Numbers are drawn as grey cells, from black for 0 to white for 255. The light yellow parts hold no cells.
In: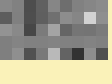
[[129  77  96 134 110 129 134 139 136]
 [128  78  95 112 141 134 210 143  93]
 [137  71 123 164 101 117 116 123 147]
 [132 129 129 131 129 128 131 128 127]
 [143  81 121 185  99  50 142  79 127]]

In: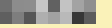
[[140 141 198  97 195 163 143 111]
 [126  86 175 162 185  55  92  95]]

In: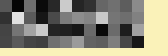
[[  5 111  10  40 203  37  49 102 112  93 139  87]
 [224  91  22  74 124 141 133 200 117 110 129  49]
 [117 163 202  36  32  23 106   9 107  29 161  68]
 [ 90  69  64 112 125 155  99  94 126  71  23  70]]

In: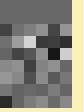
[[104 104 104 104 104 104]
 [104 104 104 104 104 104]
 [113 127 144  69 149  66]
 [157 212  57  62  47 112]
 [ 68  86 143  23 206 101]
 [144  65 131 144 103 137]
 [136  80 139  89 119 151]
 [100 105 100 124 101 118]
 [101 124 138 106 136  42]]

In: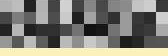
[[189  33 178  68 209  68 134  72 132 139 196 204  57 178]
 [125  96 181  77 202  31 162  80  49 155  56  44 205  71]
 [182  32  47  48  73 115  18  24 115 155  51  58 169  35]
 [ 87 186  93  36 185 141 200 175  99  29  38  83  85 150]]

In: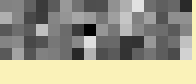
[[132  97  58  91 153 114  78  79 145 175 225 110  95 103  41 130]
 [134  73  60 133 149 167 155 118 159 198 129 161  83 143 145 176]
 [109  92 192 130 107  59   3 150 119 187 137 113 109  90 133  88]
 [138  72  82 119 108 136 223 104 105  52  50 152  94 112 193 132]
 [163  85 129 125 108  40 179  78  90  51  96 116  93  75 210  89]]
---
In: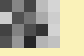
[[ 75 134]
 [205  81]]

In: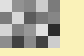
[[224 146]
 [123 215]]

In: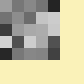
[[158 119]
 [115 141]]

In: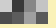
[[206  57]
 [ 76  92]]

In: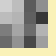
[[208 189]
 [188 180]]

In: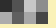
[[ 45  82]
 [172  95]]

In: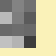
[[105 131]
 [186 126]]
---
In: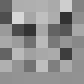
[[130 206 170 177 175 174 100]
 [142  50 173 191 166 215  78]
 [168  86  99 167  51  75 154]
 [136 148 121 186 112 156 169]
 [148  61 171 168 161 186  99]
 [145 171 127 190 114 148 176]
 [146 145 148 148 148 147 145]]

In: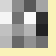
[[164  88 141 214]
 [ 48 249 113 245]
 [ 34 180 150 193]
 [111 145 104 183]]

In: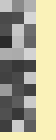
[[176 138 200]
 [213  78  74]
 [108 198  79]
 [100 188  42]
 [211 171 173]
 [ 64  56  69]
 [197  73  65]
 [ 65  79 155]
 [202  92  74]
 [114  56  80]
 [ 93 203  62]]

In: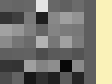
[[ 94 107  96 103 228 103 101 104]
 [ 94 147 160 136  30 121  63  52]
 [ 94 120 123 132 101 127 150 162]
 [ 94 124 161 119 179 107 117 139]
 [ 94  83  92  90  77  98  97  95]
 [ 94 138   7 142 131 160  51  53]
 [ 94  37  91  31  47  23  99  76]]

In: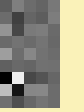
[[120 100 108 127  93]
 [125  93 101  64 108]
 [106 125 122  71 148]
 [104 116 107 115 106]
 [108 114 135 109 158]
 [112 113 101 105  96]
 [102  84  72 238   0]
 [108 136 135  21 190]
 [108 116 103  79 112]]

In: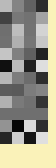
[[ 44  98 132 186]
 [163 114 120  66]
 [211 115 189 111]
 [198 118 176 113]
 [ 34  97 128 197]
 [222  31 186  16]
 [ 45 108 125 183]
 [132 124  90  92]
 [ 52 113 122 177]
 [111 111 111 111]
 [ 46 219   6 147]
 [223  21 205  37]]
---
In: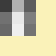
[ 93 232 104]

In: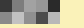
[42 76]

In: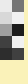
[117 216]

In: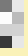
[232 253]

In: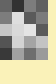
[ 96  90 217  84]

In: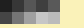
[ 89 198]

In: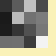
[ 74 114  53 111]

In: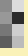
[220 152]
